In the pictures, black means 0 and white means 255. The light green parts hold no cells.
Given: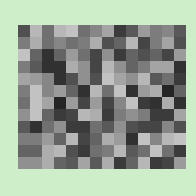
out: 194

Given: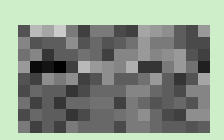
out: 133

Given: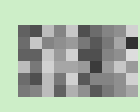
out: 154

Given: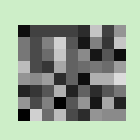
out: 119

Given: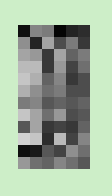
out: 133

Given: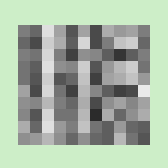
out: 172

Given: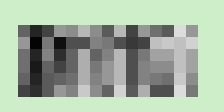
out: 162

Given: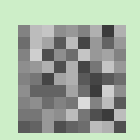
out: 89
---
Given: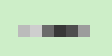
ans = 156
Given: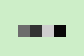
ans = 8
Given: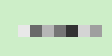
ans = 159
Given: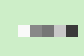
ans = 58
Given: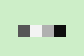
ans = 14
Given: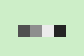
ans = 36
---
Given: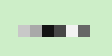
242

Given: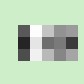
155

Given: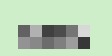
117

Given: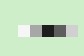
208

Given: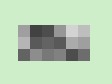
211

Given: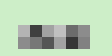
108
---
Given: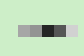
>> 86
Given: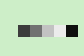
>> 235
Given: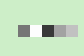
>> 162
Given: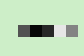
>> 230
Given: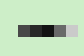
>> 105
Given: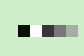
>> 119
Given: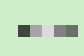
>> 130
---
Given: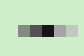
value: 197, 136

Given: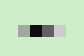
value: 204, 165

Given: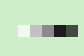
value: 70, 245

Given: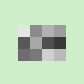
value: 157, 109

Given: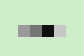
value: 199, 154

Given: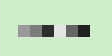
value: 33, 153
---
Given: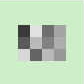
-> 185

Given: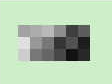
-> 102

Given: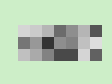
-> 130

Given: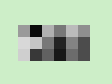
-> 97

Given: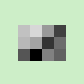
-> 129

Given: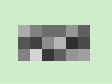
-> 56

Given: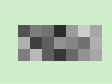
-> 94
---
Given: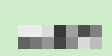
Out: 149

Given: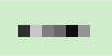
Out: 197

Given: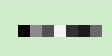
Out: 82

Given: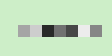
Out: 41

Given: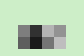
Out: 147

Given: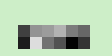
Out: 221

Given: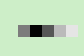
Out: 124
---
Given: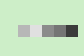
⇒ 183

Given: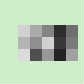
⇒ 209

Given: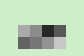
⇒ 170

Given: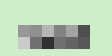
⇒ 152

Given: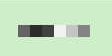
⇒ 100

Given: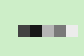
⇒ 66
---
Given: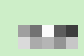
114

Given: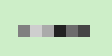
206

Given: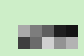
125

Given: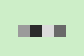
43

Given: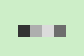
174

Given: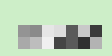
138

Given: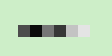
11

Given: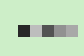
189

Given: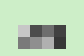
76
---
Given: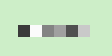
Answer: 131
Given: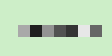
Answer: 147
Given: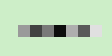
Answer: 121
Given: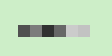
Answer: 49
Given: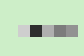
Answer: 175
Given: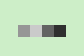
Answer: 99
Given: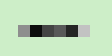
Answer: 68
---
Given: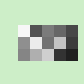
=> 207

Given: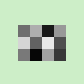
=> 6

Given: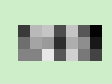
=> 208

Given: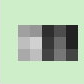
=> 67

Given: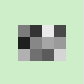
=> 112

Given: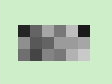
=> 120

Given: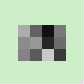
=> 90
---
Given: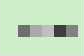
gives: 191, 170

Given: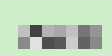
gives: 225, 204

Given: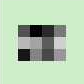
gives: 207, 184

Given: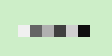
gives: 240, 207

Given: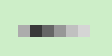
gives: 213, 192

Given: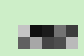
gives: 196, 186

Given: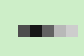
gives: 205, 184
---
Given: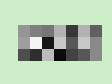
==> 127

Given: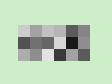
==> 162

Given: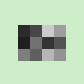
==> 71

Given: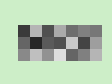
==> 181

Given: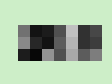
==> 19

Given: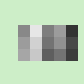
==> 230

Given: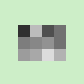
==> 188
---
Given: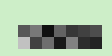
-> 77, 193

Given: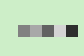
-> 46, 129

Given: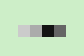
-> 101, 203

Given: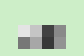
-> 137, 119

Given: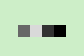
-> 0, 103

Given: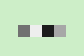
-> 167, 113

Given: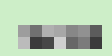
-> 92, 187

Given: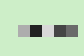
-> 106, 173

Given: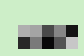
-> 20, 40

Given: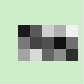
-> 241, 164
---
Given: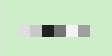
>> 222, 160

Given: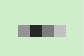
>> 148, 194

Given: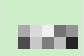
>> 169, 36

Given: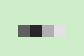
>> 95, 226

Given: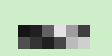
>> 21, 207

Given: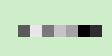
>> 91, 46

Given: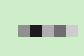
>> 144, 205

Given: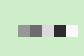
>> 151, 249

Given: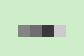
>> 132, 203
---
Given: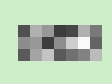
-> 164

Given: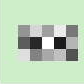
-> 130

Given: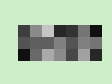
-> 105

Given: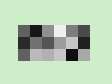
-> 186

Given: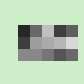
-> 136

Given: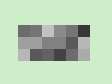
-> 89

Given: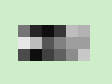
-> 14
